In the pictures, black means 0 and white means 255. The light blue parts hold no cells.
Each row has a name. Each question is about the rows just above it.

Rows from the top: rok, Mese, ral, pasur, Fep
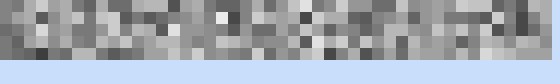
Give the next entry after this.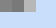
[161]
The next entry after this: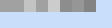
[121]
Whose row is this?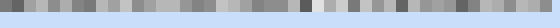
pasur
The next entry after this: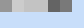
[91]
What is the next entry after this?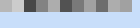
[161]
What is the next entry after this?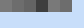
[183]

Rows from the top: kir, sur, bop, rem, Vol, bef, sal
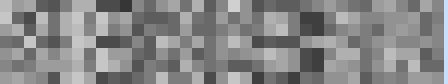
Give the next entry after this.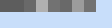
[146]
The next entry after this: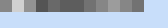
[105]
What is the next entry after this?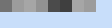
[146]
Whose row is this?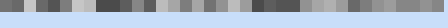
rem
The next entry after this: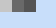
[125]
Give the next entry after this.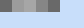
[166]
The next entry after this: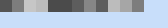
[166]

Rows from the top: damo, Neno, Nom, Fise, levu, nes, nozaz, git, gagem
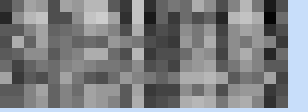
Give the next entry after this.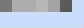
[119]
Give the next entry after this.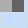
[163]
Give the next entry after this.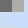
[141]
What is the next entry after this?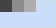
[131]
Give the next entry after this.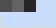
[183]

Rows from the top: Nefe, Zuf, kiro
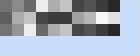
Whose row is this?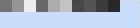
kiro
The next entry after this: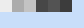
[40]
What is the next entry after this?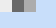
[195]
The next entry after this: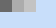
[71]
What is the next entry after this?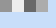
[195]

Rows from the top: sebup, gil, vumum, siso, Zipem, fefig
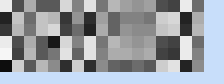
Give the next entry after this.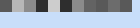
[205]
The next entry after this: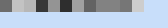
[215]
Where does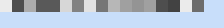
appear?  sebup
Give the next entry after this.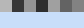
[130]
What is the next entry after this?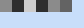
[89]

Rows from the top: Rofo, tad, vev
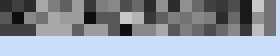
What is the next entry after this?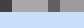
[87]
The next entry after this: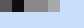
[87]
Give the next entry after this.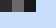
[145]
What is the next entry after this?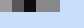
[168]
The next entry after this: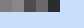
[145]
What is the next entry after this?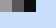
[136]

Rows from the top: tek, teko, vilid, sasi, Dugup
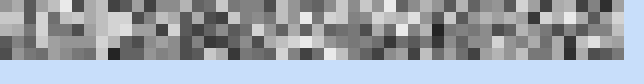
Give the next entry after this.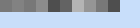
[130]
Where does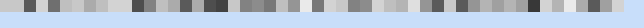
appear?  teko
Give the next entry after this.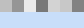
[140]

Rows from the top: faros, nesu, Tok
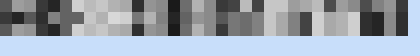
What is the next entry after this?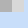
[207]
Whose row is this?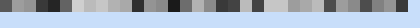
faros

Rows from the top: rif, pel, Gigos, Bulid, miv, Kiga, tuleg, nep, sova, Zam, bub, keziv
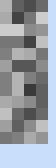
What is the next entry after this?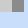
[148]
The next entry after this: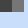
[204]
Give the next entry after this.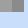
[96]

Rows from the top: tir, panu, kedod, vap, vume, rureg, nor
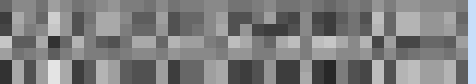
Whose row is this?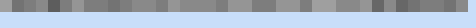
vume
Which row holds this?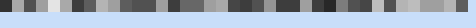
rureg

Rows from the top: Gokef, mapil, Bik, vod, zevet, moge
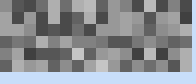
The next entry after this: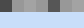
[64]
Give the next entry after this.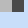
[129]
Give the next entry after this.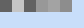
[64]
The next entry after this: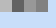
[74]
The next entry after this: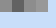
[175]
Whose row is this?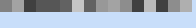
zevet
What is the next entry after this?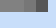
[86]

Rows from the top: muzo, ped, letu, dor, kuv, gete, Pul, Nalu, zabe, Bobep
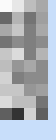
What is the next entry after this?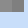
[139]
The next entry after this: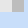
[168]
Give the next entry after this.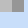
[168]
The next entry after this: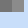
[127]
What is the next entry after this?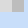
[189]

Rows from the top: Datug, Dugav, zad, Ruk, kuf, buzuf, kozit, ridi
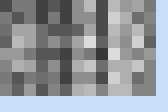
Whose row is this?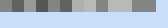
ridi
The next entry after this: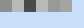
[121]
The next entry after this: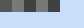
[142]

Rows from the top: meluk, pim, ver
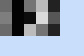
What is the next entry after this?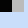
[116]
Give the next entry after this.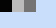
[34]

